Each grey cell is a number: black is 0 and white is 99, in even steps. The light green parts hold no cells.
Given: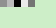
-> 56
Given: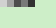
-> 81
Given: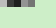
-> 73
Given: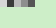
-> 83
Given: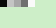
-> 3
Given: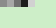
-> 54
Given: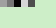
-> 62
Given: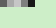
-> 37
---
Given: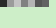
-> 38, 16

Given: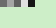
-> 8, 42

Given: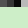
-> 72, 32

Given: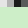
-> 35, 89

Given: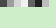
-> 73, 28

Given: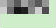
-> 57, 80

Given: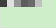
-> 75, 24

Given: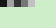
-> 75, 8

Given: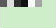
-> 64, 35
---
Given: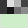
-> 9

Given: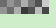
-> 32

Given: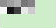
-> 25

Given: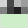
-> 23

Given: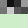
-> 78

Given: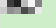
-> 29

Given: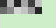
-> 76
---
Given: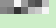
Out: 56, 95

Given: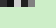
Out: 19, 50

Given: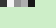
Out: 20, 9

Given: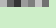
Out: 71, 44

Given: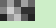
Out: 40, 14

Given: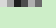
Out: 84, 41

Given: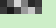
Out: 16, 33

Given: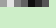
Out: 62, 33

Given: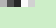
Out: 70, 81

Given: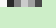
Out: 96, 28
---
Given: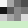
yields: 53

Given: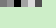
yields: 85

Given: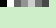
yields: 45

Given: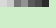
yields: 29

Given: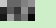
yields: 45

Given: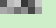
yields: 27

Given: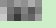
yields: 40

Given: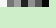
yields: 34

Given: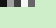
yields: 96

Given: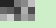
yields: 63
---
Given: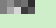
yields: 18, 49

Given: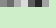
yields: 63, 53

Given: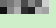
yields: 80, 6

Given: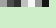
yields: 8, 63

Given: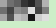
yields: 69, 64

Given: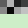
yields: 24, 53

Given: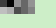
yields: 57, 74

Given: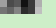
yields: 68, 45
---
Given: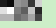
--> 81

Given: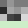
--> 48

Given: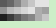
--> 88

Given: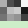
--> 95

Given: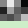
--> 3

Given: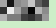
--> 25

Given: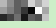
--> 82

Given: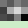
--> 40

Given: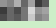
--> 35
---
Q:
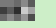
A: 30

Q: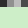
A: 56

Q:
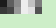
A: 27

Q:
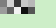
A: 33

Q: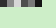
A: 30

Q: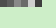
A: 36

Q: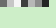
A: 42
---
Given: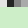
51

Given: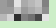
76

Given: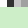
77

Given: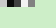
94

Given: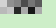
46

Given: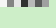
35

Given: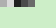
29

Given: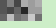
61

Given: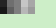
77
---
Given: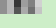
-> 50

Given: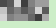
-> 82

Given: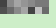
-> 47

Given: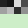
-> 85

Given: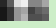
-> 36

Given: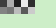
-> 91

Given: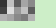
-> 75
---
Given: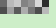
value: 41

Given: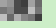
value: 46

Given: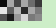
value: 89

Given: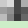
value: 61

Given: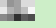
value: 90

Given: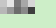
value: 77

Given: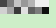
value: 27

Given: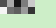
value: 31

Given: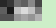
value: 37
